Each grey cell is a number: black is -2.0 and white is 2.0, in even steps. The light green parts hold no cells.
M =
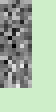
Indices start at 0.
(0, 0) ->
0.9
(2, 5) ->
-1.0
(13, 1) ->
0.2
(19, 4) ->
0.0
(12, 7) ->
-0.7
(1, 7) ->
-0.4
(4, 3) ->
1.0
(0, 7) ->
0.7
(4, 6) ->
-0.2
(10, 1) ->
-0.2
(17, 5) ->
-0.2
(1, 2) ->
0.1
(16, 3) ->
1.5
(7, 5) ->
0.9
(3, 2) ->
-1.2
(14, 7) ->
0.1
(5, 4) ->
-0.2
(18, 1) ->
-1.2
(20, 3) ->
-0.6
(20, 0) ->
-0.3
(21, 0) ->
-0.9
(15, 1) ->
-1.7
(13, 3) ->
-0.3
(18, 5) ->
-0.1
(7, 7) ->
-0.2
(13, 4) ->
-1.0
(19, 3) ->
-0.9
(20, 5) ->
-0.5
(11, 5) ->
1.3
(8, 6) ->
-0.5
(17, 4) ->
0.3
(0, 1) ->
0.9
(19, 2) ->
1.1
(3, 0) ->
0.3
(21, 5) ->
-0.3

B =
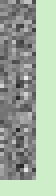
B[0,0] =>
-0.1
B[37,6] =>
-0.5
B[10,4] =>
-0.7
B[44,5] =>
-0.5
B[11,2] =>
0.0
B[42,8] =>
-1.0
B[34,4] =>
-0.7
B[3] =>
[0.4, 0.4, -0.3, -0.7, -0.1, 0.2, -0.4, -0.3, -0.1]
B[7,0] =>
0.5
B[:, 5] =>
[0.4, -0.4, 0.2, 0.2, 0.5, 0.3, -1.0, 0.3, 0.2, -0.3, -1.0, -0.7, 0.0, 0.5, -0.2, 0.1, 0.3, 0.5, 0.0, 0.3, -0.8, -0.7, 0.3, 0.6, -0.2, 0.5, -0.3, -0.6, 0.4, 0.7, 0.6, -0.3, 0.0, 0.2, -1.0, -0.5, -0.5, 0.5, -0.9, -0.4, -0.4, -1.4, 0.0, -0.7, -0.5]
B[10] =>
[0.4, -0.6, -0.1, 1.0, -0.7, -1.0, 0.2, 0.0, 0.1]
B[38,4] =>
-0.7
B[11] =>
[0.0, -0.3, 0.0, 0.1, -0.7, -0.7, -0.3, -0.9, 0.5]
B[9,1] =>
0.6
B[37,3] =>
0.0
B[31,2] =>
-0.4
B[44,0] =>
0.1
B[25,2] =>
0.3
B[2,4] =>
-0.5
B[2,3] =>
-0.2
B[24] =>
[0.5, 0.2, 0.2, -0.2, -1.3, -0.2, 0.9, 0.1, -0.4]
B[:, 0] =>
[-0.1, 0.3, -0.2, 0.4, -0.4, -0.2, 0.9, 0.5, -0.4, 0.4, 0.4, 0.0, -0.1, 0.0, -0.8, 0.1, -0.4, -0.7, -0.3, 0.1, 0.5, 1.3, -0.6, 0.1, 0.5, -0.4, -0.2, -0.1, -0.2, -0.2, -0.8, -0.2, 1.0, -0.2, 1.0, -0.3, 1.0, -0.7, 0.8, 0.1, -0.1, 0.8, 0.5, 0.5, 0.1]
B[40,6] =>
-0.7
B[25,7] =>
-0.1
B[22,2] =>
0.2
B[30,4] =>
0.0
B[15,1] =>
0.1
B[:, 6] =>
[1.0, -0.7, 0.2, -0.4, -0.5, 0.7, 0.5, 0.9, -0.3, -0.1, 0.2, -0.3, -0.2, 1.0, 0.2, -0.1, 1.0, 0.1, 0.5, 1.7, -0.2, 0.9, -0.1, 1.3, 0.9, 0.0, -0.7, -0.5, 0.5, 0.5, 0.5, -0.3, 1.1, -0.1, 0.6, 0.5, 0.8, -0.5, 0.3, -0.4, -0.7, 0.8, 1.6, 0.0, -0.2]
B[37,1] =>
0.0
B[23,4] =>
-0.3
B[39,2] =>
-0.7
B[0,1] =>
-0.2

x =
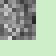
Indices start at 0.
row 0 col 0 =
0.3
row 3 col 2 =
0.2
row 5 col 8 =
-1.4
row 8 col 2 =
-0.3
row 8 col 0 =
-0.5
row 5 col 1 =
0.2
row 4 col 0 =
0.1
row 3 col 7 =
-0.3
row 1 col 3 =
0.6
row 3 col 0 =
-0.1
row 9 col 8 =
0.4
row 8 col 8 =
-0.3
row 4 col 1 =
-0.2
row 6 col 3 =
0.6
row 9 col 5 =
-0.3
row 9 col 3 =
-0.8
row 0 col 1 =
-0.9
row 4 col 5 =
-0.1
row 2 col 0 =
0.5
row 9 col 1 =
0.3
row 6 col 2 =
0.0
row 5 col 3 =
0.4
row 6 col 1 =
1.2
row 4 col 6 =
-0.5
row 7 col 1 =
0.0

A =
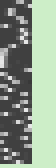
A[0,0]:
-1.0
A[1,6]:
-0.7
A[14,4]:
-1.0
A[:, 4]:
[0.7, -1.0, -1.0, -1.0, 0.7, -0.8, -1.0, -0.7, -0.9, -0.4, -1.0, -0.7, -1.0, -1.0, -1.0, -0.9, -1.0, -1.0, -1.0, -1.0, 0.7, -0.9, -1.0, -1.0, -1.0, -0.9, 1.4, -1.0, -1.0, -1.0, 1.4, -1.0, -1.0, -1.0, -0.9, -1.0, -1.0, -1.0, 0.1, -1.0, 1.5]
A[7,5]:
1.4
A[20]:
[-0.9, -1.0, -0.9, 0.9, 0.7, -0.9, -1.0, -1.1]
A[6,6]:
-1.0
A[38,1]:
-1.0
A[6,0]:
0.1
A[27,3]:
-1.0
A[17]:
[-1.0, -1.0, -1.0, -1.0, -1.0, -0.9, 0.5, 1.2]
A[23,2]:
-1.0
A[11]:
[-1.0, -0.9, 0.2, 1.3, -0.7, -1.0, -1.0, -1.0]
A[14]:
[1.5, -0.1, -1.0, -1.0, -1.0, -1.0, -1.0, -1.0]
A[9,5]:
1.6
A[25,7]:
-0.8
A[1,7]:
1.3
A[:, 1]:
[-1.0, -1.0, -0.8, -0.7, -1.0, -1.0, 1.4, -1.0, -1.0, -1.0, -1.0, -0.9, 1.0, 0.5, -0.1, -0.2, -0.2, -1.0, 0.3, -0.3, -1.0, 0.7, -0.3, -1.0, 1.2, -1.0, -1.0, -1.0, 1.5, -1.0, -1.0, -1.0, -1.0, 1.1, -1.0, -0.9, -1.0, 1.6, -1.0, 1.3, -1.0]
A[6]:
[0.1, 1.4, -0.6, -1.0, -1.0, -1.0, -1.0, -1.0]
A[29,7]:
1.4
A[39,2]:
0.3
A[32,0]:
-1.0
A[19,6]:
-1.0
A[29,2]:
-1.0
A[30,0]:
-1.0
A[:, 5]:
[1.0, -1.0, -1.0, -1.0, 0.9, 1.1, -1.0, 1.4, -0.1, 1.6, -0.3, -1.0, -1.0, -1.0, -1.0, -1.0, -1.0, -0.9, -1.0, -1.0, -0.9, -1.0, -1.0, 0.6, -1.0, 0.5, -0.7, -0.4, -0.9, -1.0, 0.1, -1.0, -0.9, -1.0, 0.3, -1.0, -0.9, -1.0, -1.0, -1.0, 0.0]
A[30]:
[-1.0, -1.0, -1.0, -0.7, 1.4, 0.1, -0.9, -1.0]
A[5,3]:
-1.0
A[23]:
[-1.0, -1.0, -1.0, -1.0, -1.0, 0.6, 1.1, -0.9]
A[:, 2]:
[-1.0, -1.0, 1.2, 1.3, -1.0, -1.0, -0.6, -1.0, -1.0, -1.0, -1.0, 0.2, -0.8, -0.9, -1.0, -1.0, -0.9, -1.0, -1.0, 1.6, -0.9, -1.0, 1.6, -1.0, -0.8, -1.0, -1.0, -1.0, -0.6, -1.0, -1.0, -1.0, -1.0, -0.8, -1.0, -1.0, -1.0, -0.5, -0.6, 0.3, -0.9]

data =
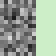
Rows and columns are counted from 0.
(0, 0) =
0.5
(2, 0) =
-0.2
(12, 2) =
-0.4
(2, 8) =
0.4
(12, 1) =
-1.1
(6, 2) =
-0.2
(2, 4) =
-0.7
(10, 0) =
-0.2
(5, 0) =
0.2
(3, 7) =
-0.6
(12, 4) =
0.9
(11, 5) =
0.4
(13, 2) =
0.9
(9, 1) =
0.5
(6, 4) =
-0.6
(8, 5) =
0.2
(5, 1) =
0.8
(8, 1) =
0.4
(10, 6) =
-0.1
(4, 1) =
-1.1
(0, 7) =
0.8
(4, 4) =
0.2
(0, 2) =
1.0
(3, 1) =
-0.6
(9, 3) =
-0.3
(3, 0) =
-0.5
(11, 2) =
-1.0
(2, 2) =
0.1
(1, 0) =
0.9
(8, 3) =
-0.6
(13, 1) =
-0.5
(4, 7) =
-1.2
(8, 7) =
-0.4
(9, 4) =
0.9
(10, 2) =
0.5

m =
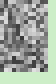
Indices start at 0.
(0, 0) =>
0.5
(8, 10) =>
1.3
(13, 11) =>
1.0
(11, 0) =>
1.0
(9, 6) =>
1.2
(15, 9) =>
0.0
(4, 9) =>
1.0
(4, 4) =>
0.8
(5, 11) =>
0.7
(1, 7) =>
0.5
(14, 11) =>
0.8
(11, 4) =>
-0.5
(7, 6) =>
0.6
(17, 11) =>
0.1
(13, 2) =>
0.7
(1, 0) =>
0.2
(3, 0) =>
-0.1
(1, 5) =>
0.6
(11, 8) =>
0.1
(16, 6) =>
-0.2
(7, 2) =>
0.8
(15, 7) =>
0.8
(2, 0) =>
-0.8
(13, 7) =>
-0.7
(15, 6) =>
0.5
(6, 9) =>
-0.4
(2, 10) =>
1.2
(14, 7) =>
0.9
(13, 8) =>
-1.0
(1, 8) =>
1.4
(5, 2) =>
-0.5
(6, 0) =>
0.9
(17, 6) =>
-0.2
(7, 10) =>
-0.3
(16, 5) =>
0.3
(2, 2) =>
-0.4

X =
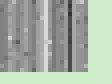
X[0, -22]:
0.2
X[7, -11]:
1.4
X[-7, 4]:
0.1
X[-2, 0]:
0.4
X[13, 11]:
1.4
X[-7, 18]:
0.6
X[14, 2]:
0.3
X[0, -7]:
-0.3
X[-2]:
[0.4, 0.1, 0.6, 0.4, 0.1, 0.3, 0.5, 0.2, 0.0, 0.5, 0.7, 1.4, 0.2, -0.1, 0.2, 0.1, 0.6, -0.8, 0.6, 0.3, 0.4, 0.8]
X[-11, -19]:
0.4
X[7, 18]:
0.6
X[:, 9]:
[0.5, 0.5, 0.4, 0.2, 0.1, 0.5, 0.5, 0.5, 0.5, 0.5, 0.6, 0.5, 0.5, 0.5, 0.5, 0.5, 0.5, 0.5]
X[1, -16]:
0.5
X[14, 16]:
0.4
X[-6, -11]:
1.4
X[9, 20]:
0.3
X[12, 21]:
0.2
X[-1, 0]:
0.0
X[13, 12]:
0.9
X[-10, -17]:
0.3
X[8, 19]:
0.4
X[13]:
[0.0, 0.1, 0.6, 0.6, 0.3, 0.3, -0.2, 0.0, 0.0, 0.5, 0.8, 1.4, 0.9, -0.1, 0.2, 0.1, 0.4, -0.8, 0.6, 0.3, 0.3, 0.2]
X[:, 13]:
[-0.1, -0.1, -0.2, -0.1, -0.1, -0.1, -0.1, -0.1, -0.1, -0.2, -0.1, -0.1, -0.1, -0.1, -0.1, -0.1, -0.1, 0.0]
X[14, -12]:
0.7
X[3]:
[0.0, 0.1, 0.3, 0.4, 0.1, 0.1, 0.5, 0.2, 0.0, 0.2, 0.7, 1.4, 0.4, -0.1, 0.2, 0.1, 0.6, -1.2, 0.6, 0.6, 0.3, 0.2]
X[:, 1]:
[0.1, 0.1, 0.2, 0.1, 0.1, 0.1, 0.1, 0.1, 0.0, 0.1, 0.1, 0.1, 0.1, 0.1, -0.2, 0.1, 0.1, 0.1]
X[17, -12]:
0.7
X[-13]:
[0.0, 0.1, 0.6, 0.4, 0.1, 0.3, 0.5, 0.2, 0.2, 0.5, 0.7, 1.4, 0.4, -0.1, 0.0, 0.1, 0.4, -0.8, 0.6, -0.1, 0.3, -0.1]
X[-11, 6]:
0.9
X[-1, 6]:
0.5
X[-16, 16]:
0.4
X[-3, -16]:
0.5
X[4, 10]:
1.1
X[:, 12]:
[0.4, 0.4, 0.3, 0.4, 0.4, 0.4, 0.4, 0.3, 0.4, 0.4, 1.2, 0.4, 0.4, 0.9, 0.4, 0.3, 0.2, 0.1]
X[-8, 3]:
0.0
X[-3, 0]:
0.0

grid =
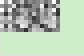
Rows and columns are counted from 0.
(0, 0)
1.9
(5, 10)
0.7
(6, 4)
-0.7
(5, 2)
0.5
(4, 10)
0.6
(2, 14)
-1.1
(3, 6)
0.8
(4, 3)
-0.3
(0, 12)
0.3
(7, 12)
-0.7
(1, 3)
1.5
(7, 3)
0.5
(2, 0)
2.0
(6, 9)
0.5
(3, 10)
0.6
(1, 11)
-1.3
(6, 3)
-0.4
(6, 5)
1.7
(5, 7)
0.4
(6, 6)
1.3
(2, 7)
0.0
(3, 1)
-1.2
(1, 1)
-0.2
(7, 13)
0.0
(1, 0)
0.3
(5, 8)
-0.7
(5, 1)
0.5
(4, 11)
0.4
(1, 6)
-0.9
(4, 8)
-1.1
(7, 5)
-0.3
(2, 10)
1.0
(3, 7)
-0.6
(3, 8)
1.0
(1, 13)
-0.4
